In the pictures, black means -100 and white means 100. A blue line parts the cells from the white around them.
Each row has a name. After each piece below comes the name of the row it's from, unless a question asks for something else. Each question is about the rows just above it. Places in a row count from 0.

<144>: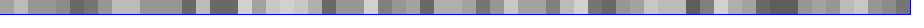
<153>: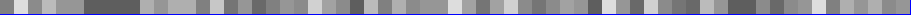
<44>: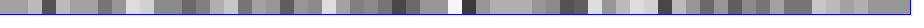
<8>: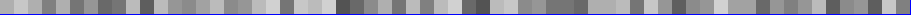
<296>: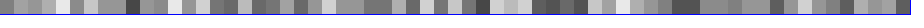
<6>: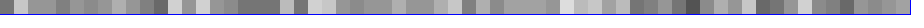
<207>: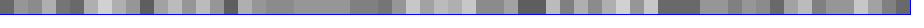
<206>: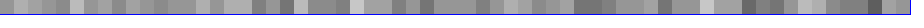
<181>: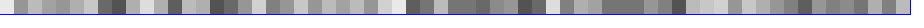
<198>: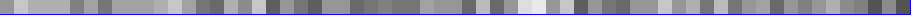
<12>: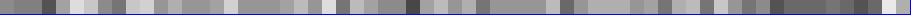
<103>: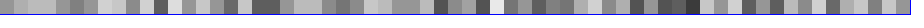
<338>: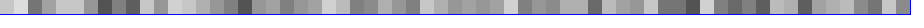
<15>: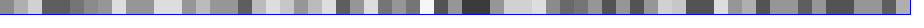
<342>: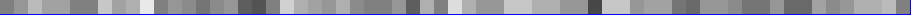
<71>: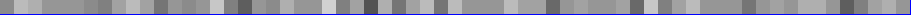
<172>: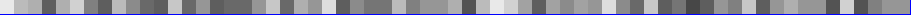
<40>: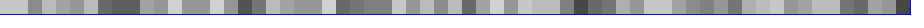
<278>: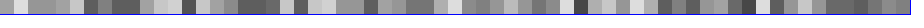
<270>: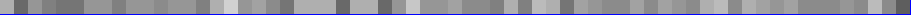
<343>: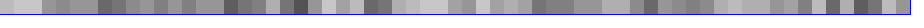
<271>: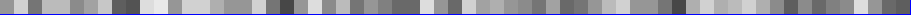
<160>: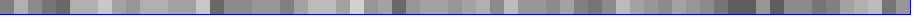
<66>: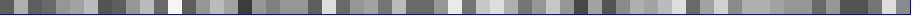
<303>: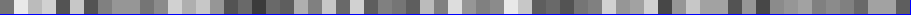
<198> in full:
[ 18  56  37  37  37   0  27  -8  27  27  27  37  56  27  -8 -18  37   9
  56 -26  18  -8 -26  18  18 -18  -8   0  -8  -8  27  18  18 -18  47 -18
  18  73  83  18  56 -26  18  -8 -18  18  18  56  18  37  -8  47  -8  18
  27 -18  18   0  18  37   9   0 -35   9 -35]
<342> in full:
[  0  18  47  27  27   0   0  56  27  37  83   0  18   9  -8   9  18 -26
 -35   0  64  37  27  18  37   9   0   0  18 -26  37   0  73  37  18  18
  56  56  37  37  18  18 -44  56  56  18  27  27  -8 -18  18  18   9  -8
  -8  18 -18 -18  27   9  18  37  37  47   0]

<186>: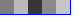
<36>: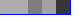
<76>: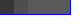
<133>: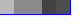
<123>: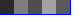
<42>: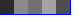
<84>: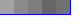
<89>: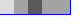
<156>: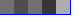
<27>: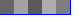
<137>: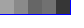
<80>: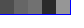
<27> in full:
[-20  28 -30  36  -1]
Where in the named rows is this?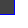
<133>, 3
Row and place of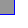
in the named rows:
<80>, 4
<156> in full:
[-11 -39 -11 -58  36]
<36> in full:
[ 36  36  -1  28 -58]

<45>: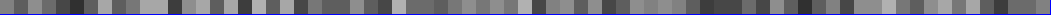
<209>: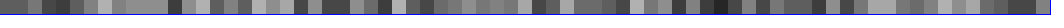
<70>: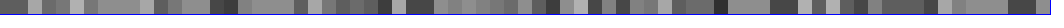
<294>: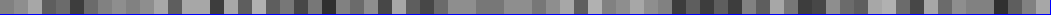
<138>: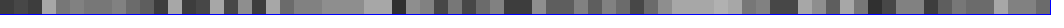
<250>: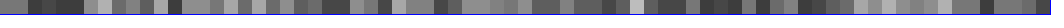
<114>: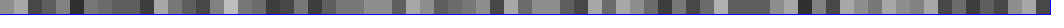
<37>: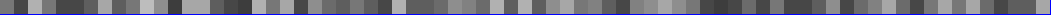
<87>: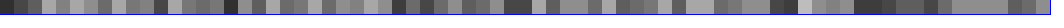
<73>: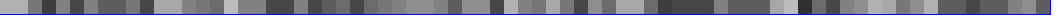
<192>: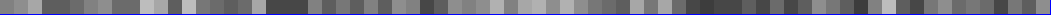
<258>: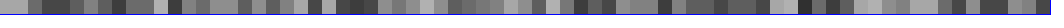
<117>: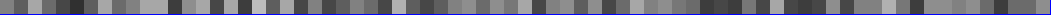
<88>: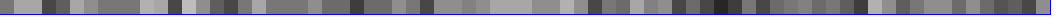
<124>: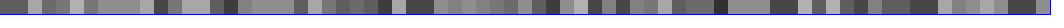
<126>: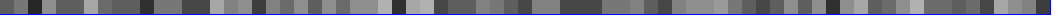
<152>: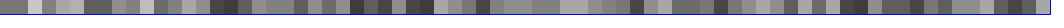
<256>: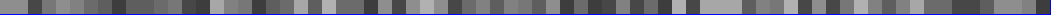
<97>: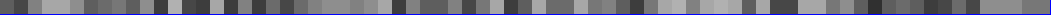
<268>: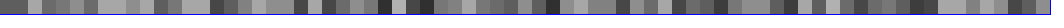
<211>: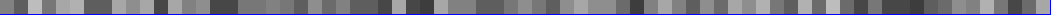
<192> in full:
[  1  11  31 -26 -26 -16   1  11 -16 -16  48  31 -26  48  -7 -16 -26 -16
  31 -44 -44 -44   1 -26  -7 -26   1 -26  11   1 -44 -26  11   1  11  39
   1  31  39  11  39  11  -7 -16 -26  31  -7  31 -16 -44 -52 -44 -44 -26
 -44 -16 -44 -26  11  -7 -26 -52   1  48 -26 -44  -7  11 -16  -7 -16 -44
  -7 -26  11]
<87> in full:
[-62 -44 -26  31   1  31  11 -16  31  -7   1 -44  31  -7 -16  -7 -62  11
 -26  31 -16  -7  31 -16  11   1  31  11 -52 -16 -44 -16  11 -26 -16  11
 -44 -44  31 -26  11  11 -16  31 -26 -16  -7  31 -26  31  31 -16  -7  11
  11 -44 -52  48  11   1  11 -52 -52 -44 -26 -26 -44 -16  11  11  11  11
 -26 -16  11]
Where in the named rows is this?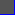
<88>, 71
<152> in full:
[ -7  -7  57   1  31  39 -26 -26  11   1  48 -16   1  31  11 -44 -52 -26
  11   1   1 -26  11 -16  11 -52 -26 -44  11 -44 -52  31  11  -7 -44   1
  11  11   1   1  31  31  11   1  -7 -44  11  31 -16 -16  -7 -44  -7  11
  31  11 -26  31 -16  31 -44 -52  11 -26 -26 -44  -7 -26  11  11  31 -26
 -44 -26  31]
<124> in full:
[-26 -26  31 -16  -7  39  -7  11  11  11  31 -44  -7  31  31 -26 -52   1
  11  11  11 -26  31  -7 -26 -16 -26 -52  31 -44 -44  11   1  11   1  -7
 -16  11 -26 -52  11  39 -44   1 -44   1  -7  31 -26 -16 -16 -62  11  11
  11 -44 -44  39 -26  39 -26 -44   1 -26 -26 -44 -44  31   1  11  31  11
 -44 -44  11]
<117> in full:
[  1 -26  31 -16 -44 -62 -26  31 -16   1  31  31 -52  11  31 -44  31 -52
  48 -26  31 -44   1 -44 -26   1 -16 -44  39 -26 -44 -26   1  11 -16  11
  -7  31 -44   1  11 -26  11 -44 -16  31   1  11  -7 -16 -52 -44 -52  -7
 -44  31 -44 -52 -44  11 -44   1   1  39  -7 -52  11  11   1  11 -16 -52
 -16 -16  11]
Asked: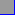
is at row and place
<126>, 51

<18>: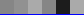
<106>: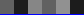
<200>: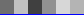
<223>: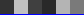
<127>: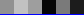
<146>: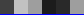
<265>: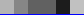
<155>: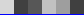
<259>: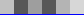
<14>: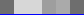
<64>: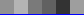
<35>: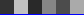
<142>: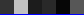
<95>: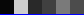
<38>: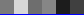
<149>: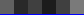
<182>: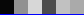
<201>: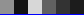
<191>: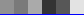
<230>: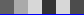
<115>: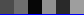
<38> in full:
[ -4  69 -14   5 -78 -50]
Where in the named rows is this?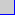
<95>, 1
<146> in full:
[-50  51  24 -78 -68  24]
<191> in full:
[ 14  -4  33 -60 -32  78]
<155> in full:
[ 69 -50 -32  51  24 -50]
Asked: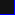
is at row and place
<201>, 1
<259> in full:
[ 51 -32  24 -32  41  69]

